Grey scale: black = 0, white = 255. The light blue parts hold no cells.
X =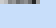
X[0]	203
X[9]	157
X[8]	36
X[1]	188

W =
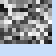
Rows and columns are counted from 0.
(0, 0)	200
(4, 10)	47
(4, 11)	235
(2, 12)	172
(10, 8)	118
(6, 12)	89
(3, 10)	173
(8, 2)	74
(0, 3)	150
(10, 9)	60
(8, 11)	241
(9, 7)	137
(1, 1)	219
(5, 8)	227
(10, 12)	26
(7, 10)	233
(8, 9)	244
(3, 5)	202
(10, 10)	232
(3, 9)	82
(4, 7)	110
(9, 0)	72
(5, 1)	238
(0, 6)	127
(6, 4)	97
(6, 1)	184
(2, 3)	61
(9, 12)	133
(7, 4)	61
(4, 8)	57
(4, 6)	77
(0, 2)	122
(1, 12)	55

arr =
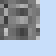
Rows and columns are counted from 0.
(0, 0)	85
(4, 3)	133
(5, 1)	62
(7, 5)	64
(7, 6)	77
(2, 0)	98
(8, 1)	181
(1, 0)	143
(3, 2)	113
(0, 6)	94
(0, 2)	119
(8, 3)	107
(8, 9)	113
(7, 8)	122
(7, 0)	100
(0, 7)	124
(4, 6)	156
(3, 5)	73
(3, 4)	91
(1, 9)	146
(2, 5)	74
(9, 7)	126
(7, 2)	110
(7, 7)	139
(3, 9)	115
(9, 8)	124
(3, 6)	82
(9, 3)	118
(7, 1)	196
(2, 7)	134

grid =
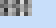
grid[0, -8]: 143
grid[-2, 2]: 190
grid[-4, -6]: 179
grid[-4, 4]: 72
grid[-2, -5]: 167
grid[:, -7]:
[87, 121, 40, 89]
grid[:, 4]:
[72, 130, 86, 73]
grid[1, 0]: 101
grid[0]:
[143, 87, 179, 146, 72, 215, 78, 172]

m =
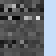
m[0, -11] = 100
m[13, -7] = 86
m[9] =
[87, 75, 86, 77, 80, 84, 75, 83, 86, 78, 84]
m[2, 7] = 29
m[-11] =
[87, 82, 75, 80, 83, 75, 76, 78, 83, 71, 71]
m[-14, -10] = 88
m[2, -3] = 51
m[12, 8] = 82
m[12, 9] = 81
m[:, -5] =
[69, 60, 111, 76, 182, 85, 71, 82, 67, 75, 46, 103, 72, 70]
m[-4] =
[24, 40, 60, 18, 70, 131, 46, 66, 58, 60, 85]
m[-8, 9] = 87
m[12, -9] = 82
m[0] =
[100, 88, 91, 81, 73, 51, 69, 66, 92, 87, 51]
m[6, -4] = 70
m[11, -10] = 107
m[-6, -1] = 76
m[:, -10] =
[88, 120, 137, 82, 26, 83, 82, 72, 89, 75, 40, 107, 82, 91]
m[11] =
[36, 107, 34, 92, 73, 48, 103, 65, 64, 88, 61]
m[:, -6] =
[51, 132, 32, 75, 72, 71, 96, 67, 79, 84, 131, 48, 73, 65]
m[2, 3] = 121
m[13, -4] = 72
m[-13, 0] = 40

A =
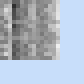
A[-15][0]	147
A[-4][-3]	173
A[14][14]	210
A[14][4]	104
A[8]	[145, 117, 165, 107, 111, 143, 167, 144, 158, 146, 121, 151, 144, 152, 202]
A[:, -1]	[211, 221, 222, 227, 230, 187, 225, 201, 202, 177, 202, 239, 221, 214, 210]
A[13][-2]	170
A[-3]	[128, 158, 188, 96, 97, 136, 133, 141, 180, 146, 146, 142, 167, 169, 221]
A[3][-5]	149
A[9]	[168, 145, 164, 142, 143, 159, 171, 150, 158, 152, 148, 135, 147, 152, 177]
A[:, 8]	[164, 179, 183, 182, 188, 162, 171, 163, 158, 158, 142, 189, 180, 183, 150]
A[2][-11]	122
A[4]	[122, 175, 193, 80, 100, 126, 140, 165, 188, 152, 122, 137, 164, 183, 230]
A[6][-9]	139
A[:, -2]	[180, 177, 176, 192, 183, 158, 194, 195, 152, 152, 164, 177, 169, 170, 187]
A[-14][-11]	91
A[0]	[147, 140, 155, 96, 98, 148, 122, 140, 164, 132, 139, 146, 147, 180, 211]
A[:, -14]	[140, 174, 216, 192, 175, 127, 177, 140, 117, 145, 130, 190, 158, 213, 125]
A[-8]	[125, 140, 183, 96, 109, 139, 131, 134, 163, 149, 137, 142, 171, 195, 201]
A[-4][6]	112
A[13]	[160, 213, 188, 81, 118, 128, 117, 162, 183, 132, 135, 181, 184, 170, 214]
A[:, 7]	[140, 166, 177, 174, 165, 147, 172, 134, 144, 150, 136, 170, 141, 162, 144]
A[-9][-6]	136
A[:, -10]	[148, 137, 124, 134, 126, 145, 120, 139, 143, 159, 144, 138, 136, 128, 144]
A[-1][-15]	121
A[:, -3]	[147, 187, 186, 175, 164, 165, 193, 171, 144, 147, 143, 173, 167, 184, 136]
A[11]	[170, 190, 183, 85, 118, 138, 112, 170, 189, 128, 145, 167, 173, 177, 239]

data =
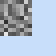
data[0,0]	103
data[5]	[185, 47, 155, 158, 134, 121, 120, 146]
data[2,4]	151
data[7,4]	115
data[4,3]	113
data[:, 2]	[168, 89, 92, 90, 165, 155, 93, 173, 88]
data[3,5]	186
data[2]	[137, 170, 92, 123, 151, 181, 73, 202]
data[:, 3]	[133, 138, 123, 108, 113, 158, 93, 159, 82]
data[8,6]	113
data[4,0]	85
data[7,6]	161
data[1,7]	112
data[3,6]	97
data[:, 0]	[103, 138, 137, 105, 85, 185, 112, 155, 80]
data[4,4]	87
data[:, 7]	[108, 112, 202, 115, 150, 146, 67, 173, 84]
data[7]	[155, 66, 173, 159, 115, 76, 161, 173]

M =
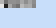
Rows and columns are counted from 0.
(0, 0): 180
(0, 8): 141
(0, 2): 144
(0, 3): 145
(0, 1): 113
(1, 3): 132

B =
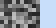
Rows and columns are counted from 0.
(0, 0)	112
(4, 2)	109
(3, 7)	48
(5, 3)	129
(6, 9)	86
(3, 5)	128
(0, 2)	51
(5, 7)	166
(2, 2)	73
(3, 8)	39
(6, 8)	42
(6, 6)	178
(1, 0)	135
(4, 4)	148
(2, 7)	164
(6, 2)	75
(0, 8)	103
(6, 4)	51
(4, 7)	71
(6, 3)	173
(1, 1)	73
